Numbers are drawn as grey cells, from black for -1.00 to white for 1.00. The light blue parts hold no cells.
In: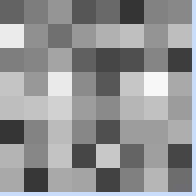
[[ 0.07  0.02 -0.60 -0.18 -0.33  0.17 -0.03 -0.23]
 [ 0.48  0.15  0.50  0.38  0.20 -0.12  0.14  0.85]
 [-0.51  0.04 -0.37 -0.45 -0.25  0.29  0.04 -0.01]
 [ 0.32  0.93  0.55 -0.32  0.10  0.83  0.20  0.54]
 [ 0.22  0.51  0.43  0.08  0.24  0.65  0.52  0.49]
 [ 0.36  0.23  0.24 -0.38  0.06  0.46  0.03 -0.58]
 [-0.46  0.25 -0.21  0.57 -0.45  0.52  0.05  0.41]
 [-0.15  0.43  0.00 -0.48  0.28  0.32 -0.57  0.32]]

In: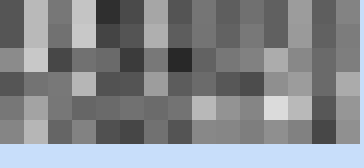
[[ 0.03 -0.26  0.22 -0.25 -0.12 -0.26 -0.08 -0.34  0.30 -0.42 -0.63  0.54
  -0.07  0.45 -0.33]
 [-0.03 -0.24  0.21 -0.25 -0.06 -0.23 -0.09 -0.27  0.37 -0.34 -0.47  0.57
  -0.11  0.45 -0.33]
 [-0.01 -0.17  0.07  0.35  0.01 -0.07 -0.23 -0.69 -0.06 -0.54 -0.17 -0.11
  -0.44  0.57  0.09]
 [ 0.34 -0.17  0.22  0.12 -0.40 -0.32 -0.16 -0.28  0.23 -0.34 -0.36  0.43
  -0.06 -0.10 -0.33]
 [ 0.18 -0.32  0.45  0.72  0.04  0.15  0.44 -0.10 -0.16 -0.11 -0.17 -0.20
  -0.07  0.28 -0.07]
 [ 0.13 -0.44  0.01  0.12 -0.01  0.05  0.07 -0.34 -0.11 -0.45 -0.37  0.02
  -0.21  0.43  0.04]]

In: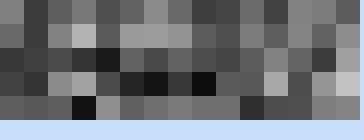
[[-0.29 -0.03  0.02 -0.48 -0.16 -0.47 -0.51 -0.18  0.09 -0.23 -0.38 -0.06
  -0.27 -0.52  0.00]
 [ 0.10 -0.23  0.04 -0.27 -0.03 -0.38 -0.28  0.16  0.22  0.21 -0.30  0.40
   0.02 -0.54 -0.18]
 [ 0.25 -0.53 -0.21  0.02 -0.29 -0.47 -0.39 -0.22 -0.43 -0.22 -0.80 -0.59
  -0.42 -0.50 -0.57]
 [ 0.51  0.17 -0.39  0.32 -0.31 -0.30 -0.90 -0.57 -0.84 -0.71 -0.41  0.28
   0.09 -0.60 -0.48]
 [ 0.04 -0.02 -0.38 -0.40 -0.63 -0.13 -0.12 -0.05 -0.12 -0.25  0.11 -0.86
  -0.27 -0.31 -0.27]]

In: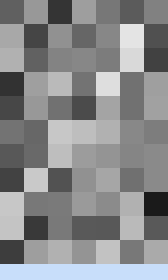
[[ 0.01 -0.29 -0.07  0.24 -0.59  0.19 -0.25]
 [-0.37  0.79  0.06 -0.20  0.14 -0.46  0.32]
 [-0.49  0.70 -0.03  0.06  0.03 -0.24  0.39]
 [ 0.25 -0.11  0.74 -0.10  0.46  0.25 -0.61]
 [ 0.26 -0.11  0.29 -0.41 -0.11  0.19 -0.44]
 [-0.02  0.07  0.39  0.49  0.56 -0.19 -0.10]
 [ 0.08  0.04  0.16  0.22  0.49 -0.18 -0.31]
 [ 0.08 -0.12  0.30  0.14 -0.36  0.58 -0.48]
 [-0.80  0.39  0.09  0.21 -0.04 -0.06  0.56]
 [-0.30  0.46 -0.31 -0.30 -0.05 -0.55  0.54]
 [ 0.33 -0.06  0.52  0.16  0.39  0.24 -0.52]]

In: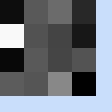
[[-0.69 -0.16 -0.30 -0.90]
 [-0.82 -0.47 -0.36  0.95]
 [-0.35 -0.46 -0.30 -0.94]
 [-0.99  0.07 -0.33 -0.28]]

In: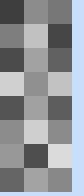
[[-0.07  0.10 -0.51]
 [-0.45  0.51 -0.01]
 [-0.24  0.27 -0.41]
 [ 0.52  0.13  0.63]
 [-0.27  0.26 -0.34]
 [ 0.09  0.62  0.10]
 [ 0.72 -0.39  0.19]
 [ 0.07  0.28 -0.21]]

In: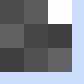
[[ 0.99 -0.27 -0.39]
 [-0.52 -0.46 -0.25]
 [-0.23 -0.37 -0.51]]
